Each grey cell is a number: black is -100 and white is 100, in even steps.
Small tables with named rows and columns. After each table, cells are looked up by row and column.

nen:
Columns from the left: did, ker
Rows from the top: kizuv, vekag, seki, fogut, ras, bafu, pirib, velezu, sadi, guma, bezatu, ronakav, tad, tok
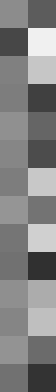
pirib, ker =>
57
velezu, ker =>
-10
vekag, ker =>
88
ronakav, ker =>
50
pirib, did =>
-2
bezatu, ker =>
35
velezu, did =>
17
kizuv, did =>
10
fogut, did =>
-2
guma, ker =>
-62
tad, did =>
15
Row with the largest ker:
vekag

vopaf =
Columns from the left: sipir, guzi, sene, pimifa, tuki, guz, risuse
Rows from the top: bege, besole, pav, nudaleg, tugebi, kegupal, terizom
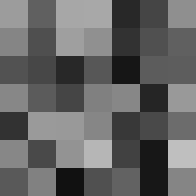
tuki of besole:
-61
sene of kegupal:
15
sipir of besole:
4
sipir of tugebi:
-61
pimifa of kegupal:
43
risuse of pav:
-27
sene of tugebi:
20
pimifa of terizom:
-37

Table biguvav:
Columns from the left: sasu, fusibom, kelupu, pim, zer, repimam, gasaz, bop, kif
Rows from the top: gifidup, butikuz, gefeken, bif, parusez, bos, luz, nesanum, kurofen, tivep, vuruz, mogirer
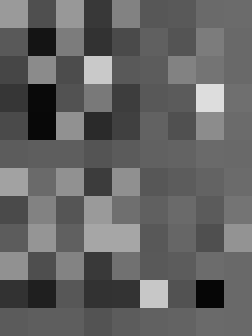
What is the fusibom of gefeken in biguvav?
9
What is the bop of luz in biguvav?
-22
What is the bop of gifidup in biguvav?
-17
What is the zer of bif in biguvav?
-52
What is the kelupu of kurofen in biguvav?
-25
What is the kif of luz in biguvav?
-16
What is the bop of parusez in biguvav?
10
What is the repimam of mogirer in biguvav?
-24
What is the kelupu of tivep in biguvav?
3
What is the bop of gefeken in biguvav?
-9
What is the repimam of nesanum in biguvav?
-25
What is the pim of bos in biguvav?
-34
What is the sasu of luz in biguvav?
27
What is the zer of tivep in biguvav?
-11
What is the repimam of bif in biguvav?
-31
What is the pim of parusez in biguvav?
-67
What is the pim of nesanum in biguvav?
21
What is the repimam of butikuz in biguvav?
-25
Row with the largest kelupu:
gifidup

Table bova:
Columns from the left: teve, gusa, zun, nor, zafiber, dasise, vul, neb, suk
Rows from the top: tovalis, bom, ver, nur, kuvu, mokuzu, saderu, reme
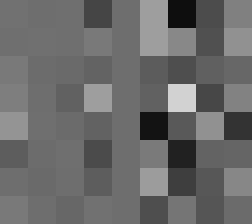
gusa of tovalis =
-14
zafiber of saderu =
-14
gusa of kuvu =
-13
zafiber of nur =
-14
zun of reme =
-19
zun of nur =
-24
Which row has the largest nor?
nur

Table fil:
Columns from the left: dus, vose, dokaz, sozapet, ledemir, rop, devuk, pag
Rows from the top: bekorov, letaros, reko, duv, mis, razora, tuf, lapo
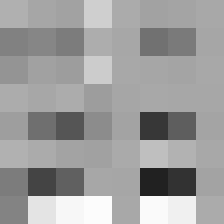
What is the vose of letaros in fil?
5
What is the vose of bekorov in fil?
30
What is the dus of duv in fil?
35
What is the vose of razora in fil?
34
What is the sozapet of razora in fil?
26
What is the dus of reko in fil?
16
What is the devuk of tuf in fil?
-61
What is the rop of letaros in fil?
-11
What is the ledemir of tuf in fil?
30
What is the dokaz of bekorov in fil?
27
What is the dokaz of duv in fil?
35
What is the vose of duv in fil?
31
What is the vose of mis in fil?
-13
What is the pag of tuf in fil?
28
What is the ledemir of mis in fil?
28
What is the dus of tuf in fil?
-3
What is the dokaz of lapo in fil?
94
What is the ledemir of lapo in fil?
32
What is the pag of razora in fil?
32
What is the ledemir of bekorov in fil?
34

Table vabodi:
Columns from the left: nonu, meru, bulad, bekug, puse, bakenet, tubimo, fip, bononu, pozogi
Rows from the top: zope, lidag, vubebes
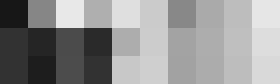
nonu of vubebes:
-61
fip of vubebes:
35
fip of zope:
33
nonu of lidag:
-61
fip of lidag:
36
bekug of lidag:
-67
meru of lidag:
-71
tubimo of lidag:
28
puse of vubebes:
57
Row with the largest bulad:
zope

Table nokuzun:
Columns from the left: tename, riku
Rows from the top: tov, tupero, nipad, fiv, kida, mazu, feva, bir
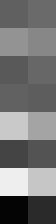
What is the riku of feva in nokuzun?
55
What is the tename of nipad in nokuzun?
-30
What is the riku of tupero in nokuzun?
6
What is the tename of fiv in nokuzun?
-24
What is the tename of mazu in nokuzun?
-47
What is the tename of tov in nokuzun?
-25
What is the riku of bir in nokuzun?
-67

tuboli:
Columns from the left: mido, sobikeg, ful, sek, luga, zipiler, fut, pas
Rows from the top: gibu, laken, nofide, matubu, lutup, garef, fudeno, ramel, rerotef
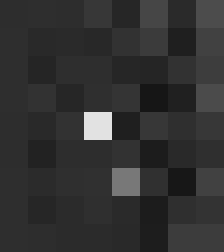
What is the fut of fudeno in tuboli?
-82
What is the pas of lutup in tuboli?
-57
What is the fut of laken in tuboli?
-76
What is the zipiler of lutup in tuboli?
-57
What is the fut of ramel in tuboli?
-63
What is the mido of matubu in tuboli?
-64
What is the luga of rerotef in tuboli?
-68
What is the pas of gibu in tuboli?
-40
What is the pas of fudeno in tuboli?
-49
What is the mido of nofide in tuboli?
-64
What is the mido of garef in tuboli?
-65
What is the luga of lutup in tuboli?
-76
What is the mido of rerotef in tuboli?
-64
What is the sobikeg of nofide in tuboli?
-71
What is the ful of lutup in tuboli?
-61
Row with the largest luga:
fudeno

